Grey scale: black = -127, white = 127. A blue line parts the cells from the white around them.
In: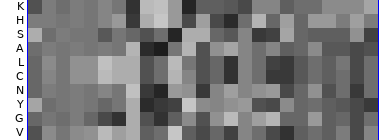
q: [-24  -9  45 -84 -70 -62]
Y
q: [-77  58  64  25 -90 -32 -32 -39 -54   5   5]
K
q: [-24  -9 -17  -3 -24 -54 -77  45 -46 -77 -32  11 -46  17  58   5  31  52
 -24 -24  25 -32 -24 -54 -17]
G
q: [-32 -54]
V
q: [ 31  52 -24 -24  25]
G

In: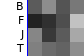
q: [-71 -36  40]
J
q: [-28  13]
T

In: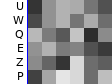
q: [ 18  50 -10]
W
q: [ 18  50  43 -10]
U
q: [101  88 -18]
P

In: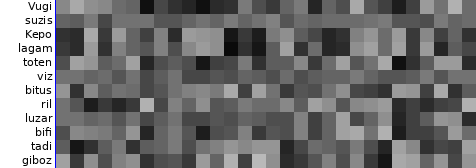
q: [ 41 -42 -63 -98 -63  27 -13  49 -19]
Vugi
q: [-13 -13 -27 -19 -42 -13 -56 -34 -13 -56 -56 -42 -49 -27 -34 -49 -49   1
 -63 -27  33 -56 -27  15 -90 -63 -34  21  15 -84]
luzar

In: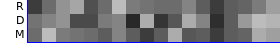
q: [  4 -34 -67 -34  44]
M
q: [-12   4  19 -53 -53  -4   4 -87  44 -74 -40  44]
D
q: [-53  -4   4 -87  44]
D
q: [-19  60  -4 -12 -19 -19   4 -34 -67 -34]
R
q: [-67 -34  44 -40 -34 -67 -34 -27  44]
M
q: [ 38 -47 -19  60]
R

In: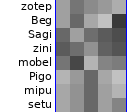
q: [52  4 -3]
mobel
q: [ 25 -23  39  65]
Pigo
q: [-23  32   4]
setu
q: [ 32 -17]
Sagi

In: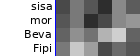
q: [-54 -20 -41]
Fipi
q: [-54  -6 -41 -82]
sisa
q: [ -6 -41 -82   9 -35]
sisa
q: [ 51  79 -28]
Beva
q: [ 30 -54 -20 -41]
Fipi

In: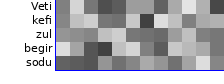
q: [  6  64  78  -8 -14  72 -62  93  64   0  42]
kefi
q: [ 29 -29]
Veti
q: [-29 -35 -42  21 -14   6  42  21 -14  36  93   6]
sodu
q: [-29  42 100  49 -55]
Veti
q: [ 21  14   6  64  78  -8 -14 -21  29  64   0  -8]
zul
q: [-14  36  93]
sodu

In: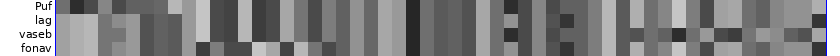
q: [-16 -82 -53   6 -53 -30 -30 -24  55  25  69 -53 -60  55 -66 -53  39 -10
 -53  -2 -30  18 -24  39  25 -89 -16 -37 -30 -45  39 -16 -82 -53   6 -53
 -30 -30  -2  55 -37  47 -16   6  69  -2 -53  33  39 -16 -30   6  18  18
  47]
Puf
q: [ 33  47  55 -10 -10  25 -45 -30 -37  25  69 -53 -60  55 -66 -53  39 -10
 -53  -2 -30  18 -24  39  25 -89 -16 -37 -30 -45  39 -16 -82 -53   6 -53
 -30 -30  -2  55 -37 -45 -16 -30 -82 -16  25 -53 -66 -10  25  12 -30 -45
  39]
vaseb
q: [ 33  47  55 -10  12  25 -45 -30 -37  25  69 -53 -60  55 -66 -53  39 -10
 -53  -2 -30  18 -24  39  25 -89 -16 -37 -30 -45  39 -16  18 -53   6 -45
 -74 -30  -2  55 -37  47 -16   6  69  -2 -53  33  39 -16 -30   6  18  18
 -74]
lag

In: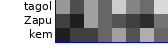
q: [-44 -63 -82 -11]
Zapu
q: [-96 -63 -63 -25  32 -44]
kem
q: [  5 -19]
tagol
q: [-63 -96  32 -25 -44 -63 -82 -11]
Zapu
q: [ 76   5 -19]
tagol
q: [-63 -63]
kem
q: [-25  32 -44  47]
kem

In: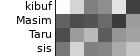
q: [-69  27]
Masim
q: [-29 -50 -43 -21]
Masim
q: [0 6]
sis
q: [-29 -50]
Masim
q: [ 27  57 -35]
Taru
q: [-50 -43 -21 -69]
Masim
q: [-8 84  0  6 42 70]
sis

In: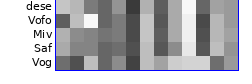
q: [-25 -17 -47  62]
Saf
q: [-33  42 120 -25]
dese
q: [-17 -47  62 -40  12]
Saf
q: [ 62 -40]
Saf
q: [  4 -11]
Miv

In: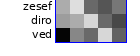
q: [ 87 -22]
diro
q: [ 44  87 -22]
diro
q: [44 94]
zesef
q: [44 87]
diro
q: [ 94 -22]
zesef

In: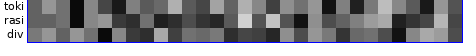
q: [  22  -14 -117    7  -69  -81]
div
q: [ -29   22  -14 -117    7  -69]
div
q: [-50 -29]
rasi
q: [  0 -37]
toki

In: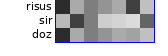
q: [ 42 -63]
risus
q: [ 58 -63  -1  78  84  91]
sir

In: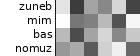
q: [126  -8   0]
mim
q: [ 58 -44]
mim
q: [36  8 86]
zuneb
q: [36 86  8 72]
bas

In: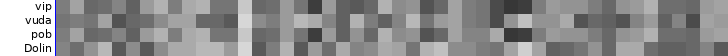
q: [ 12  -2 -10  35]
Dolin
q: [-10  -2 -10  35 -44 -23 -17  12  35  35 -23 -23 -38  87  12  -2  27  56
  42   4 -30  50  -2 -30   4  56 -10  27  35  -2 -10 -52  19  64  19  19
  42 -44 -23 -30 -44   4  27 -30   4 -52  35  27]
vuda

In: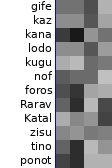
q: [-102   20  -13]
kana
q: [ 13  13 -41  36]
kaz
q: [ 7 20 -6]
zisu
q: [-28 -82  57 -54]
Rarav

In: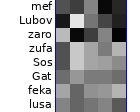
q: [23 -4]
Gat
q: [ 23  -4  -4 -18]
Gat
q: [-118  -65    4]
zaro

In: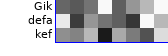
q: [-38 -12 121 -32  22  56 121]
Gik
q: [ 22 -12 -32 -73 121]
defa
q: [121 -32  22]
Gik
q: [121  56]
defa
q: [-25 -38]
Gik
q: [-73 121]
defa

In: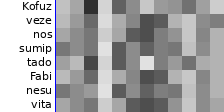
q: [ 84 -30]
Kofuz
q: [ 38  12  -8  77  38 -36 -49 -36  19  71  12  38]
vita
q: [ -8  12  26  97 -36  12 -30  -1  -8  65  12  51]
nesu
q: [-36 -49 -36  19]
vita

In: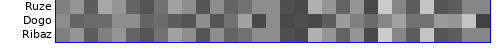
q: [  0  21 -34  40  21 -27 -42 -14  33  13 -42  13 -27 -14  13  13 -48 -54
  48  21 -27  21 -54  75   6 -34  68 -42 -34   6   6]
Ruze
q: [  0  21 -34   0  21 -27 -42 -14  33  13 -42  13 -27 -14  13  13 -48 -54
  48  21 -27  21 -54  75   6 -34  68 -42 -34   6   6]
Ribaz

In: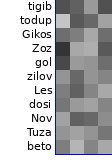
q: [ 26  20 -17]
gol
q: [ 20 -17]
gol

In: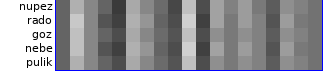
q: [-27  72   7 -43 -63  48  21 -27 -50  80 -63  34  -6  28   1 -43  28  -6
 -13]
rado

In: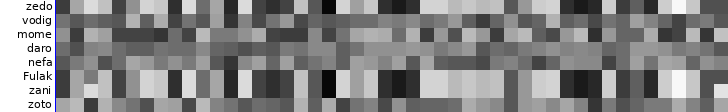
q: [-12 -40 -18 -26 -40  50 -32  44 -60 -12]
zoto
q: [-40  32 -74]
vodig
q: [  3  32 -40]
nefa
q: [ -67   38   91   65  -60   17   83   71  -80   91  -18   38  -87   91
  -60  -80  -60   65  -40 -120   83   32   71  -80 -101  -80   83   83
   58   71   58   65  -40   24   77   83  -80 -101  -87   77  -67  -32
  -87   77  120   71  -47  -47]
zedo
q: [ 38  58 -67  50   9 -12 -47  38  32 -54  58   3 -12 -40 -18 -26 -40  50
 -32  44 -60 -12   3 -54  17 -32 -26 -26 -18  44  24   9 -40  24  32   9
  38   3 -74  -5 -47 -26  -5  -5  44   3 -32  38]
zoto

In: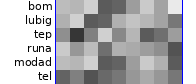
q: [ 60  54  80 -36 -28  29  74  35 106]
bom
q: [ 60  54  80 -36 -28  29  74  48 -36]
modad

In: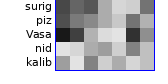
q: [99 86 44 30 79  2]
nid
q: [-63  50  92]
Vasa
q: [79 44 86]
kalib

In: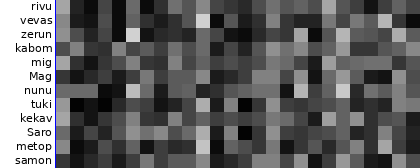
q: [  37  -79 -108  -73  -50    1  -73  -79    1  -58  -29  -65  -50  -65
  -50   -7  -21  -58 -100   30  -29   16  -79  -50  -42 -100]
kekav
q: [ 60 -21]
nunu
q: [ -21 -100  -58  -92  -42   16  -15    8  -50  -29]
kabom
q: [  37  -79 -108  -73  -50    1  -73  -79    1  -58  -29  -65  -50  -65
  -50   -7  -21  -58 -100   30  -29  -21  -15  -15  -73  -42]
mig
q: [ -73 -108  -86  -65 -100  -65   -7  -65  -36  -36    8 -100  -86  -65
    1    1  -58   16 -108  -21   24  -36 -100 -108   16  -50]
Mag
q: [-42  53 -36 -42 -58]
zerun
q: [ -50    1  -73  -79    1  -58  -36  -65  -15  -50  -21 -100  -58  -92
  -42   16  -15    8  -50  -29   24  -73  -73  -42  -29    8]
kabom

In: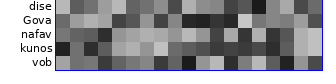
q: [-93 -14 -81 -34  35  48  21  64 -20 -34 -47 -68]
kunos
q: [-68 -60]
kunos
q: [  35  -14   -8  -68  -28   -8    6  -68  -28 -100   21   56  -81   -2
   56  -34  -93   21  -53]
vob
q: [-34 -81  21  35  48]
nafav

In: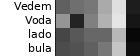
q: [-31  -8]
bula
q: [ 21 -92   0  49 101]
Voda

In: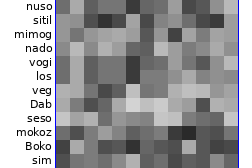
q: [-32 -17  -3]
mokoz
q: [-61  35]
mimog
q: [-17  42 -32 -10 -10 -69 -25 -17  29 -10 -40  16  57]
vogi
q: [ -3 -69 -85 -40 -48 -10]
mokoz
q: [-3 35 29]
mimog
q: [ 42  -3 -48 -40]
Boko
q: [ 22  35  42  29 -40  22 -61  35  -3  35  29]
mimog

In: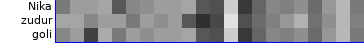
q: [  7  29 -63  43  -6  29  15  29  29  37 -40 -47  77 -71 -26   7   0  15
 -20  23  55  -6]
goli
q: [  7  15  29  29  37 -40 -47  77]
Nika
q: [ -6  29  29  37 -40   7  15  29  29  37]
Nika
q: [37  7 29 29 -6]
zudur

